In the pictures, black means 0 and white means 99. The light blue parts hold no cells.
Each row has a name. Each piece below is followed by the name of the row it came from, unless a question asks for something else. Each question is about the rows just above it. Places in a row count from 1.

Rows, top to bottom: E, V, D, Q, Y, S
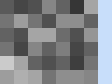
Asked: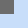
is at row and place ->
D, 5
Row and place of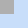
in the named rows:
S, 2
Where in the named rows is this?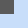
E, 1
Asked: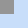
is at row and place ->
D, 7

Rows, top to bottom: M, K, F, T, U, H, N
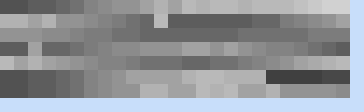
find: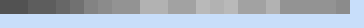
N
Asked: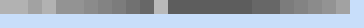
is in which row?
K
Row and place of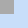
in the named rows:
U, 23
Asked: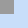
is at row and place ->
U, 5

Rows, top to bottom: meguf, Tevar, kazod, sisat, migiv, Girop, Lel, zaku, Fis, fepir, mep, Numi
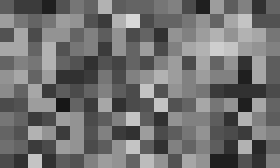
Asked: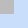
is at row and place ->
Numi, 11
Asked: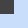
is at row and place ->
migiv, 9
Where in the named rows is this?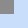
Lel, 1
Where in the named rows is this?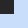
mep, 19
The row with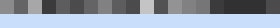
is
Lel
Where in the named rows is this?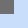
mep, 1

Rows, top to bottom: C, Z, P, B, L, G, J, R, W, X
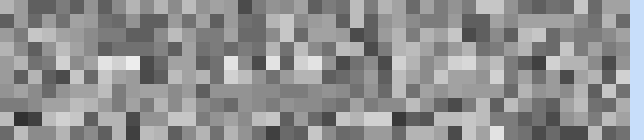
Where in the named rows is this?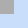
R, 45
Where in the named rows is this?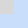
L, 34
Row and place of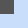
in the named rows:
W, 31
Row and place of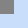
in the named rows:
B, 12

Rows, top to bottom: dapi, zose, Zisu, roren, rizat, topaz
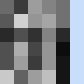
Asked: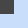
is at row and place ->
roren, 3
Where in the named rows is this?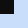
roren, 5
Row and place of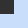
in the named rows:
Zisu, 3
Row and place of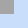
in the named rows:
zose, 4

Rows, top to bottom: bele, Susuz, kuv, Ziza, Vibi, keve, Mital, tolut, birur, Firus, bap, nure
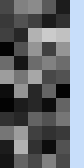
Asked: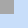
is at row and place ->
keve, 3
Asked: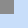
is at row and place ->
bele, 3
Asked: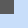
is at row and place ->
bele, 4

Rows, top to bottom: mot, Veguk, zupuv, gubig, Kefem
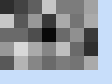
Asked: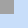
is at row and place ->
mot, 7
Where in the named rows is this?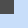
zupuv, 3
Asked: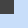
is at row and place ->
mot, 2
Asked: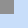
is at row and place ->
zupuv, 6
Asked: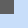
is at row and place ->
mot, 3

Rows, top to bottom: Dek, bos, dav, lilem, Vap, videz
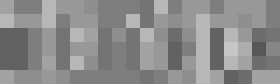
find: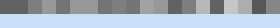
lilem
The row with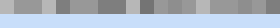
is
bos
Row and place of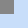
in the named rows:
lilem, 20
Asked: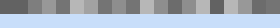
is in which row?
dav
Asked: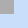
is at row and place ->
lilem, 18

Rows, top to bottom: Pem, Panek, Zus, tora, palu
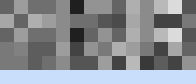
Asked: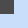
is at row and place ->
Panek, 9
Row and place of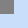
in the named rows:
tora, 2

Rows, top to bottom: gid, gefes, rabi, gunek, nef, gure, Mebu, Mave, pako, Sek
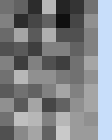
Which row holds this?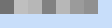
pako
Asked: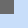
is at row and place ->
rabi, 1
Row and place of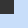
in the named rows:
gid, 6
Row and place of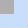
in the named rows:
rabi, 4
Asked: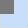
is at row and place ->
gure, 5
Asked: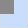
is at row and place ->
Sek, 2

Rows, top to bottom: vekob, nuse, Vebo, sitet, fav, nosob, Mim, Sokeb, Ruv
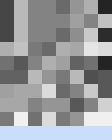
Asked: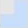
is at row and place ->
sitet, 7
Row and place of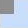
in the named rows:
Vebo, 6

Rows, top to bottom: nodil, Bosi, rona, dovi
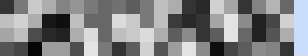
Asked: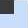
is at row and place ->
Bosi, 13
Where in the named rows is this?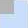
nodil, 20
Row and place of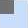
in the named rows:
nodil, 9
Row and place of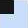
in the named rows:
Bosi, 4

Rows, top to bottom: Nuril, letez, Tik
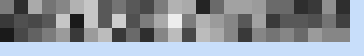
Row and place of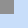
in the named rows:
Nuril, 24
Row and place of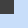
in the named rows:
letez, 25
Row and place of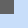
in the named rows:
Tik, 3

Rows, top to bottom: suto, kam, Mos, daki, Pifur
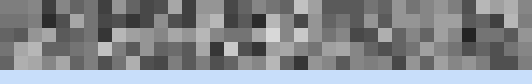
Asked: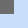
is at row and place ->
daki, 13
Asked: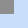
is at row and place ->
kam, 12

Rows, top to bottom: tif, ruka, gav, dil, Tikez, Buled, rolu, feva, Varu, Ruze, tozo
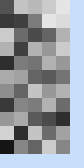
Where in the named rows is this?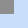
rolu, 1
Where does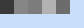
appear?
feva
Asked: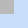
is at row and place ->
tif, 3
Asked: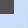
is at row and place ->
tif, 1

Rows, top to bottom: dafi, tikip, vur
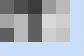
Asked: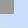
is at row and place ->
dafi, 4
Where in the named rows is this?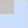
vur, 5
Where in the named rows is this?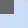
dafi, 1

